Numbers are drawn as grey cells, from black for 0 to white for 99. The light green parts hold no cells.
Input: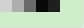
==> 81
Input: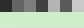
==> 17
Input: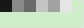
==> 9
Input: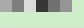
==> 66
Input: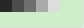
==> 15
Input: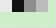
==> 91
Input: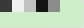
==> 22
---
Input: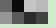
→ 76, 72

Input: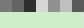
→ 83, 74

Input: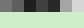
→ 83, 64

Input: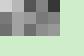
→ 81, 71

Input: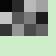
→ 76, 72

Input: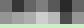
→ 80, 72

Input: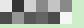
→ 95, 90

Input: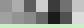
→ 85, 80
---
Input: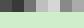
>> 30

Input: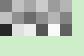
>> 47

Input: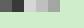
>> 37

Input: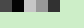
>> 28

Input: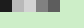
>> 11

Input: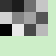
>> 19

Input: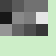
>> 25

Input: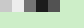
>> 78
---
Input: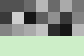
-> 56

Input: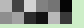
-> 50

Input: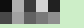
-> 23

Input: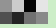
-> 79

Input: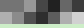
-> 13

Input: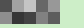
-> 76

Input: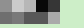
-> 71
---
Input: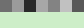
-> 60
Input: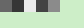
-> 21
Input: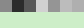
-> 17
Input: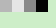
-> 89
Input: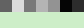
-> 85
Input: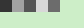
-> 63
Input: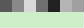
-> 53
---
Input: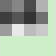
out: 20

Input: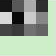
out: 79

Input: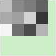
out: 82

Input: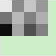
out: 50

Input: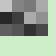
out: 66

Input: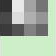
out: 68

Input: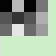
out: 33
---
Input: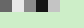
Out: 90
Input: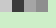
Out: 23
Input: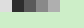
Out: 18
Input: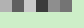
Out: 37
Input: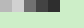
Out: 81
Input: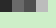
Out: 41
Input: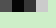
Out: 2
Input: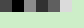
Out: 0
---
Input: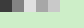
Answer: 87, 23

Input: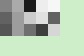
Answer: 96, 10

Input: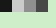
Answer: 79, 9

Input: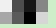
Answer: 93, 0

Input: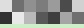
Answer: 90, 19

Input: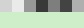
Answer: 91, 22
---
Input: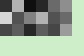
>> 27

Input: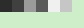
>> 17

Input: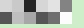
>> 33

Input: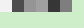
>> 94

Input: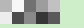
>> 92

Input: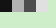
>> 7

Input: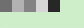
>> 43

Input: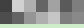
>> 30

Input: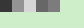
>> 21

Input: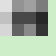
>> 83
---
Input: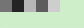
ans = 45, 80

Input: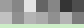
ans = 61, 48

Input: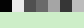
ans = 1, 73

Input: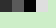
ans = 18, 86

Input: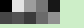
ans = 0, 56

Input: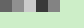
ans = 39, 51
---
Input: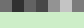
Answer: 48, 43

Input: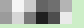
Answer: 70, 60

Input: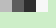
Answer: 96, 73

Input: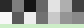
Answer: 25, 96

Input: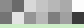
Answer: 98, 45

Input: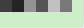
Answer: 47, 24
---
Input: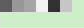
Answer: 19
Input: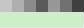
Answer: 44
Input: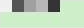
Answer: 71
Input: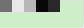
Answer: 3
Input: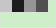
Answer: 58
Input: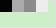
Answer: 54
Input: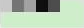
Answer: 6
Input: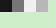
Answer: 93
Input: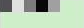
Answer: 3
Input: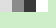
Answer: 22
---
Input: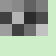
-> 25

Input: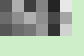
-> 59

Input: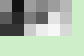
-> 92

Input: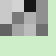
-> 64

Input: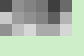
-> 66

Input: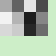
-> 79

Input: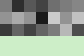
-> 48

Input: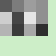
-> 23
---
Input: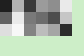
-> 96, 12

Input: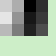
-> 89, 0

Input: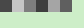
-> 77, 24

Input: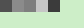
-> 77, 23

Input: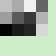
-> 93, 1

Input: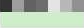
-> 88, 20

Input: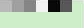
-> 94, 3

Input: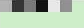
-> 90, 7
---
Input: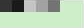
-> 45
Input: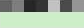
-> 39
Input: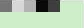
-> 46
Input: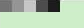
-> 45
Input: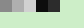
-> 53
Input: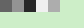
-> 57
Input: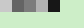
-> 48
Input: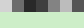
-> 42
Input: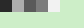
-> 48
